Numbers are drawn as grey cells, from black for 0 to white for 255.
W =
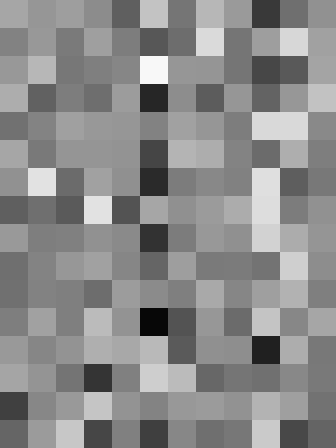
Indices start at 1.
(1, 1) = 166
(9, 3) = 128
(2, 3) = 122
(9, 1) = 153
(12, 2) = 161
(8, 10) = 221
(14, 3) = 116
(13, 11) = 173
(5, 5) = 150
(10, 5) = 134
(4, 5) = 156
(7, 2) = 226
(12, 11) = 135
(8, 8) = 155
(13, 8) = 144
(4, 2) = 97
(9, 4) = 145
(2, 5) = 125
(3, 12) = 164
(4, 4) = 110
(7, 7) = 124
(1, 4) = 140
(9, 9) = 144
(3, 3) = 119
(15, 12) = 114
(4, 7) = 141
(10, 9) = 123
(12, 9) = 107
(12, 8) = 151
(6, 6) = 69
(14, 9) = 117
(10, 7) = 158
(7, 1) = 145
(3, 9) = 117
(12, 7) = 83
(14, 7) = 187
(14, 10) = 112

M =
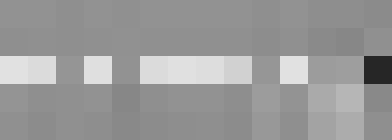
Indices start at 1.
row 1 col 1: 146
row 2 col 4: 144
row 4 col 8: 146
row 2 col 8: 144
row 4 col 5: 135
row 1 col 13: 142
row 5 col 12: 163
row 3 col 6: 219
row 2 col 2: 144
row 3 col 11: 225
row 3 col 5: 146
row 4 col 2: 143
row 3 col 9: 209
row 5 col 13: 172
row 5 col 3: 144
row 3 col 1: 225
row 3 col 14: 38
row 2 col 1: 143
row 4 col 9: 142
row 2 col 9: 144
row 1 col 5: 144

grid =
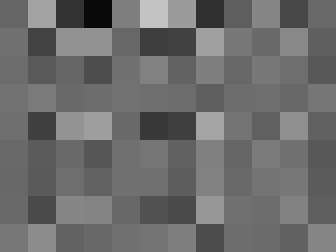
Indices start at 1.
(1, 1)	101
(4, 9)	109
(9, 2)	140
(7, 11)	120
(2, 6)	62
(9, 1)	119
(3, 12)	88
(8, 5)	104
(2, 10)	106
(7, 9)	105
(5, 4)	158
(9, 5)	113
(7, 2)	90
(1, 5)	126
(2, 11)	136
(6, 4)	86
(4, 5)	114
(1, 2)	163
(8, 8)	151
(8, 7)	74
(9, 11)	97
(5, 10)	96
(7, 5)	113
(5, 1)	110
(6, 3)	106
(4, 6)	110
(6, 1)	105
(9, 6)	116
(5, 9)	116
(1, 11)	72

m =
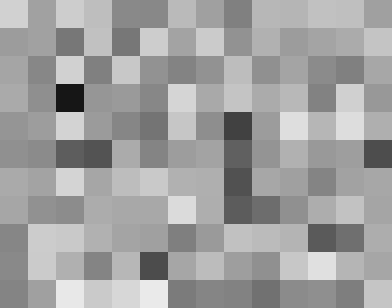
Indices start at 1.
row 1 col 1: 209
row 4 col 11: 184
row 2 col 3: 119
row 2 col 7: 163
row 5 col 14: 175
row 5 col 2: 157
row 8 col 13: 194
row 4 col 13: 208
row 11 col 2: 160
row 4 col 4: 150
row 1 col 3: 205
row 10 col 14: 166
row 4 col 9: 196
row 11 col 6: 234
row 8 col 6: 168
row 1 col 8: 160
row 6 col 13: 158
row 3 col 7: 131
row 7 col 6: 201
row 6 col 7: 157
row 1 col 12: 193
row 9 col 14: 173
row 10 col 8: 188
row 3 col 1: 165
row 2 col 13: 171
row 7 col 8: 175
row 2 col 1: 156
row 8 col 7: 219
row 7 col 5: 189
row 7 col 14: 167
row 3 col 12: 139
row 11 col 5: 215
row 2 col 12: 164
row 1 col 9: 128
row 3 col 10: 144
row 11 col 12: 143
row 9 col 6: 160
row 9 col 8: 154

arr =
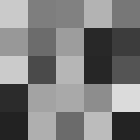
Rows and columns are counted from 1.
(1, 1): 202
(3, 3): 182
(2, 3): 157
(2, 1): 152
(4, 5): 219
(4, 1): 43
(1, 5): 119

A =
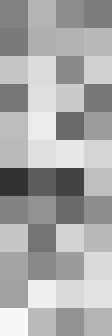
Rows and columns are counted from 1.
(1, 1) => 130
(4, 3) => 203
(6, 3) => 232
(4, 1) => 118
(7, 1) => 49
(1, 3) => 141
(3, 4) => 209
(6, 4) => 213
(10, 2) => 136
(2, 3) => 177
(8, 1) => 130
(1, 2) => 180
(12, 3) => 145

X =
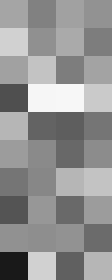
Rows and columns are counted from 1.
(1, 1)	165
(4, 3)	247
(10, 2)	209
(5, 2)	99
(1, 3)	161
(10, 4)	182
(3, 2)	195
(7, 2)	135
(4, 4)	202
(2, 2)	144
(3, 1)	161

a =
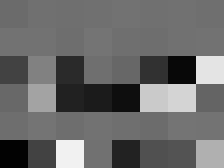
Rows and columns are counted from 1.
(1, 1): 107
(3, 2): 129
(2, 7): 113
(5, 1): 110
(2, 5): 111
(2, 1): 114
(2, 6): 110
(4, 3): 33
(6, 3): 241
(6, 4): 113
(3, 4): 111
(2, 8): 114
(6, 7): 83
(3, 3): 42

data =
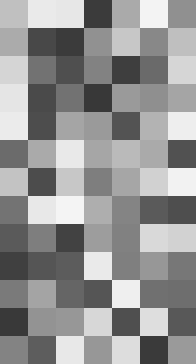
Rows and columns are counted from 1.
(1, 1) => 192
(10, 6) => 151
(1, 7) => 144
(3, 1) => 213
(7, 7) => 242
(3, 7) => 214
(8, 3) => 244
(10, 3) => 92
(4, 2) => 74
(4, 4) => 56
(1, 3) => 231
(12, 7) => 88
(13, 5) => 221
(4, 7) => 165
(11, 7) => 110
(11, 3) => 101
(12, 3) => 151
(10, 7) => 119
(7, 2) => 76
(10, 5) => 127
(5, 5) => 83
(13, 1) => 131
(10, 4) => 234
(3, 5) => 62
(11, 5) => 239
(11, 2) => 164
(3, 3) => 79
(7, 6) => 209
